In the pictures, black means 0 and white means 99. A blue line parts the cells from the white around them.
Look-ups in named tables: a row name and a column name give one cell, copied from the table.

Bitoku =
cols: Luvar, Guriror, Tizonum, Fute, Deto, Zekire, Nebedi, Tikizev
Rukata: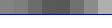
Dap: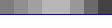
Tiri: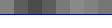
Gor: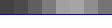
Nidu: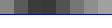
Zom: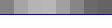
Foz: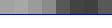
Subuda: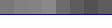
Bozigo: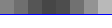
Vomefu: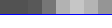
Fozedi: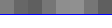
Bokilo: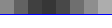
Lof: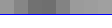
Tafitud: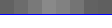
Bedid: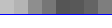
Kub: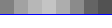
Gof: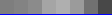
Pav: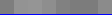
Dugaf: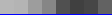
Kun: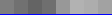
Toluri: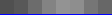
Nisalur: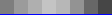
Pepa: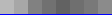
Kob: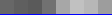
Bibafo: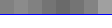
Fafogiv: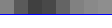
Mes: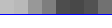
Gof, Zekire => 60
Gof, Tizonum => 54
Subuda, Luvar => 47
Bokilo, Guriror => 38
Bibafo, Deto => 41
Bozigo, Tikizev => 72
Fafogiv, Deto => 39
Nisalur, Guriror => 60
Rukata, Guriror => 49

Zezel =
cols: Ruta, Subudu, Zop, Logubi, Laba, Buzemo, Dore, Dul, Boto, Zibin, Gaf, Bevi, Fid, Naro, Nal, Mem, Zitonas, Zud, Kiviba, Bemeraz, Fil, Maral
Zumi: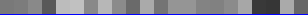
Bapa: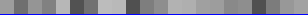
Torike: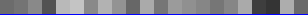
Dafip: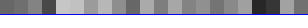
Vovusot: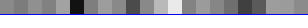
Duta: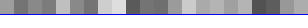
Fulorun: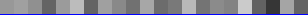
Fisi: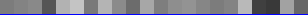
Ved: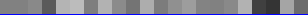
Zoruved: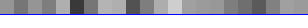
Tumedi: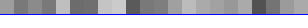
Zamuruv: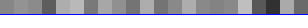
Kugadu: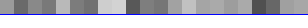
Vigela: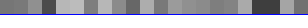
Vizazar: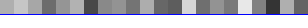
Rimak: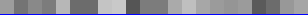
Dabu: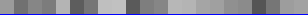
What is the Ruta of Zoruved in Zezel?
58
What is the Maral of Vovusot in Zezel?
54
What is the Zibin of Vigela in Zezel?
40
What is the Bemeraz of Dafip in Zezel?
21
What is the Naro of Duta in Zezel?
79
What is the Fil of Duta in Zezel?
59
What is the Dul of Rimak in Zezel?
76
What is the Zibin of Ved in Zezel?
45
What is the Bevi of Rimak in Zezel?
48
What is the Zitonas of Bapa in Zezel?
53
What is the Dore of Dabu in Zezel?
46
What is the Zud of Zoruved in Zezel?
43
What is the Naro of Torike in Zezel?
56
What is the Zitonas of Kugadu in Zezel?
61
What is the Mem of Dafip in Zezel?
45
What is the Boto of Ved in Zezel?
54
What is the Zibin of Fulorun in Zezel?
44
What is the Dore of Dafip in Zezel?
60
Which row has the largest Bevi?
Vovusot

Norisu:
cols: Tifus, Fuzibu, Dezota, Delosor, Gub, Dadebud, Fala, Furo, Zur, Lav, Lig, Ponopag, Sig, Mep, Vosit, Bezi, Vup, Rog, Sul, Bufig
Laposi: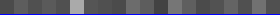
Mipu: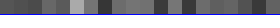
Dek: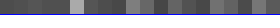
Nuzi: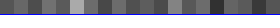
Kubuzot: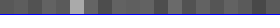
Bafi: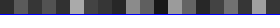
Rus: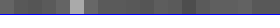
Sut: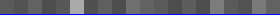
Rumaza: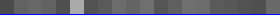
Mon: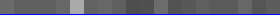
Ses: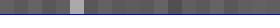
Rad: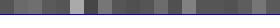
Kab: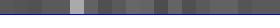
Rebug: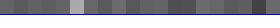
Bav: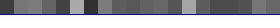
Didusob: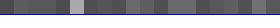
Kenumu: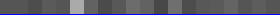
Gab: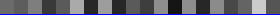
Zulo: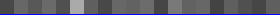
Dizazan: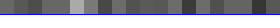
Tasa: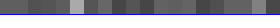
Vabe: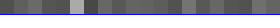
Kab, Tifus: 34
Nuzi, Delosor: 44
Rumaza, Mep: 43
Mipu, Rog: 32
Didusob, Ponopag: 31
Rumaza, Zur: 42
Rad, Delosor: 35
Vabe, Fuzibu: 37
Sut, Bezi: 48
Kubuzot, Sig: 41
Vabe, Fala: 28
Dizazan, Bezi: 31
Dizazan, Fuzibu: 34
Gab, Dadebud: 66
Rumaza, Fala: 32
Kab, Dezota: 32
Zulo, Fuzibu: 40
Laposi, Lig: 36
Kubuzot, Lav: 37

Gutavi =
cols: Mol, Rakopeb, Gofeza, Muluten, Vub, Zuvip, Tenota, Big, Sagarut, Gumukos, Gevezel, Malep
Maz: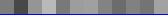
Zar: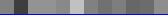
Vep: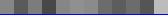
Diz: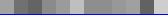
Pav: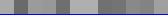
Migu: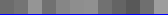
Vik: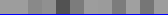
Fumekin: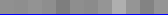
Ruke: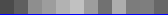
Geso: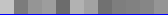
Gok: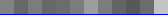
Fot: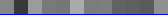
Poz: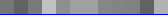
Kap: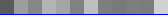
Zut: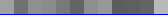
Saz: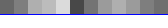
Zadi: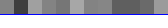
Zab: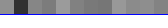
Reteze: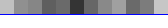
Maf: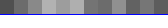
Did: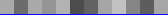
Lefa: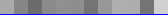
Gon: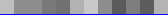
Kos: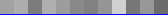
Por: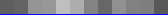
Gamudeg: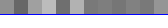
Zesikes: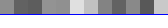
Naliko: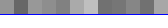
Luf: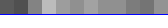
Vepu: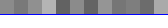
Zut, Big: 59
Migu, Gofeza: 58
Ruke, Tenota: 61
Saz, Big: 60
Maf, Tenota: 45
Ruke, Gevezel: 49
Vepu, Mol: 54
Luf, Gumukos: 48
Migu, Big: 44
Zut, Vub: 47
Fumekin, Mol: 56
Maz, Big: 51
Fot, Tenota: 48
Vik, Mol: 61
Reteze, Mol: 75
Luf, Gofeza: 51
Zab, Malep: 51
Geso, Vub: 42
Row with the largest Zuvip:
Zesikes

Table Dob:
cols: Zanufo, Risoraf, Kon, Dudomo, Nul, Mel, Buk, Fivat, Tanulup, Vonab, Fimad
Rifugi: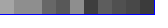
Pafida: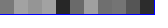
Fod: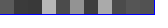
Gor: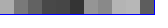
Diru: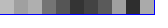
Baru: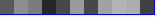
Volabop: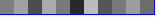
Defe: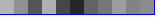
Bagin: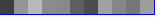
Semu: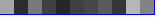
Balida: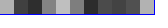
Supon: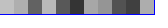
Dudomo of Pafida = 63
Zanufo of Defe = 70
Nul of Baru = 28
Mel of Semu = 25
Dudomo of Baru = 15
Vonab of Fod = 33
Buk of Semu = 28
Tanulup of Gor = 70
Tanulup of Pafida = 45
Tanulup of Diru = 62
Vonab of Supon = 25
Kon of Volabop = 30
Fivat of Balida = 29
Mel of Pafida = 41
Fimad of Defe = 54
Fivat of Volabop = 33
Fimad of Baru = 25
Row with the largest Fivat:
Fod

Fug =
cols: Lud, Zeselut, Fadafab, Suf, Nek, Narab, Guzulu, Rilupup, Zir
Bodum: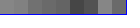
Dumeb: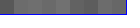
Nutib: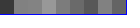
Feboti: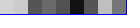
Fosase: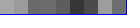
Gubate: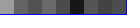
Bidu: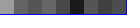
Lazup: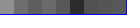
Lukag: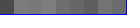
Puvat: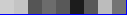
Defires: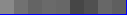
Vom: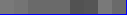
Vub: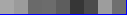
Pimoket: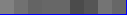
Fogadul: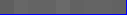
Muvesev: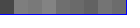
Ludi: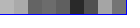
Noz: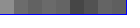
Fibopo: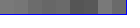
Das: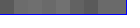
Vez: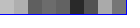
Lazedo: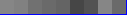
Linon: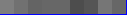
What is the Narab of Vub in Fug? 21
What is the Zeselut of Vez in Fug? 68
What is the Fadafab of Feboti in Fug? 33
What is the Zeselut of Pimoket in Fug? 44
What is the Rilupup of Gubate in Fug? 26
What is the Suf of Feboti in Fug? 41

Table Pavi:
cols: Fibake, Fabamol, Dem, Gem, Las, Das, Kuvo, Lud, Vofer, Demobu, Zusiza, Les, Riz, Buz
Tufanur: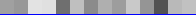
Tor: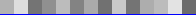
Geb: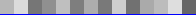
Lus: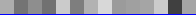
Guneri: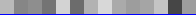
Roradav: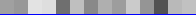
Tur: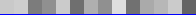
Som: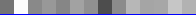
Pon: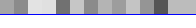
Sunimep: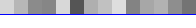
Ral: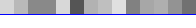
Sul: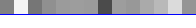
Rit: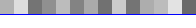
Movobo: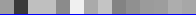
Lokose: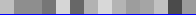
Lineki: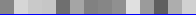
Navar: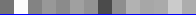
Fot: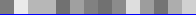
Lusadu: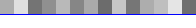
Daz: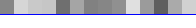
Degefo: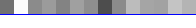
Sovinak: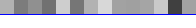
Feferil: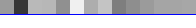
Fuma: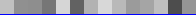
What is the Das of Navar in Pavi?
62
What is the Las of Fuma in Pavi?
83
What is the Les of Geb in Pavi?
73
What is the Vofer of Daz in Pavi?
56
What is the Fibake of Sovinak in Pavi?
69
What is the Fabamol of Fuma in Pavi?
56
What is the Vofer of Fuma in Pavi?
72
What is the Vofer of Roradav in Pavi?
61
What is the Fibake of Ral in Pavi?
83
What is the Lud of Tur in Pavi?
56
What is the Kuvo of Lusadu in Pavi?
66
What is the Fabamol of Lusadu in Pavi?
87
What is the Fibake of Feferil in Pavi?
60
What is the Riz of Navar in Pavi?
79
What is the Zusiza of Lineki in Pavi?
60
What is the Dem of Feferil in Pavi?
72
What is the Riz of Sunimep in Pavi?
55
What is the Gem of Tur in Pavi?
56
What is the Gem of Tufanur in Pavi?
87
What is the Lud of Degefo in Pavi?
30

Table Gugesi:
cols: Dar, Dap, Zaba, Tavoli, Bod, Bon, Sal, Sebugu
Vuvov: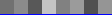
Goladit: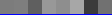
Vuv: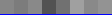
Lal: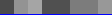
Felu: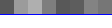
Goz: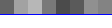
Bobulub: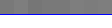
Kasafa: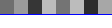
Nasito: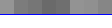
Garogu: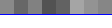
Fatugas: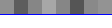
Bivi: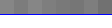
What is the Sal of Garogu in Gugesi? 57
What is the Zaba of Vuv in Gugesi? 53
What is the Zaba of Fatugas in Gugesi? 52
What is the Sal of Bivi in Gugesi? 49
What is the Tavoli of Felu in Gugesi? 49
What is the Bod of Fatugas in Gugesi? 52
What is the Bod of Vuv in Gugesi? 44
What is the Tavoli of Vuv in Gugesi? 32
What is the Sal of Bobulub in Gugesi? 48
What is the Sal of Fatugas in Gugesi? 53

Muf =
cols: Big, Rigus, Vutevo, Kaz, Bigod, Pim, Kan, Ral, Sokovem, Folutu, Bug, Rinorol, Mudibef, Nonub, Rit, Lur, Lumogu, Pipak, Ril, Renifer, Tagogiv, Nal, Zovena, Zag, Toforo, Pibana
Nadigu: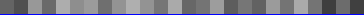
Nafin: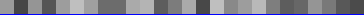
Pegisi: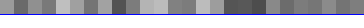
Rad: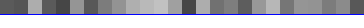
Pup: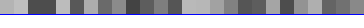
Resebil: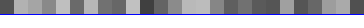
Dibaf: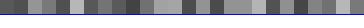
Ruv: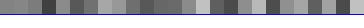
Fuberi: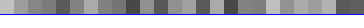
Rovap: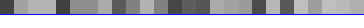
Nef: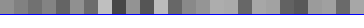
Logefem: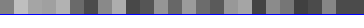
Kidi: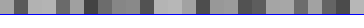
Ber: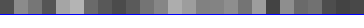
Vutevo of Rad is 67
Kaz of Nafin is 33
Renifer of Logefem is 54
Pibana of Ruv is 75
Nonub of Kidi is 63
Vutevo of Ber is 46
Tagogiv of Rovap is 34
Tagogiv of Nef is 38
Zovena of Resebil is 40
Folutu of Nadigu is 68
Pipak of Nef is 40
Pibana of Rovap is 68
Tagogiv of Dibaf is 56
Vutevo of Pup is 30
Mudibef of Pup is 33
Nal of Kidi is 42

